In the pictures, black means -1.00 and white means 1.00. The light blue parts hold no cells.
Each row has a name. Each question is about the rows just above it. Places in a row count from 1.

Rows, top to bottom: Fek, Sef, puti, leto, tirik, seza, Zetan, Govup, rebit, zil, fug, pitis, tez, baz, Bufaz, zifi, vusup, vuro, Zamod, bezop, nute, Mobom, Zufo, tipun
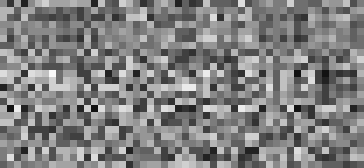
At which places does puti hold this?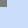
34 38 40 42 47 51
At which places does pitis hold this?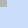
1 4 11 30 35 39
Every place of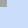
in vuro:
7 10 12 19 30 44 45
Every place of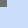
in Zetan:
18 21 22 29 32 33 40 47 51 52
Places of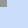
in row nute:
5 6 14 15 21 32 33 37 42 45

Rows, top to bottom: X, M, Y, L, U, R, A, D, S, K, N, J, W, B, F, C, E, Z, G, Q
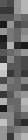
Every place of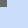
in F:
2 3
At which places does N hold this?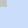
1
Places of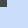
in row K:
4

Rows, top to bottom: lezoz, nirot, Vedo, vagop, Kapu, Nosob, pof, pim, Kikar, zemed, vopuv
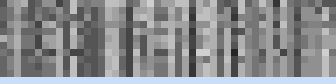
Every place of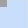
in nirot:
3 17 20 21 39 41
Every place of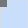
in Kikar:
5 21 30 35 37 40
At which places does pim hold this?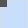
4 5 7 14 21 23 24 32 38
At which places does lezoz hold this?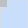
11 16 17 26 27 31 35 38 41
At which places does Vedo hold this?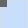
1 4 7 11 23 24 38 48

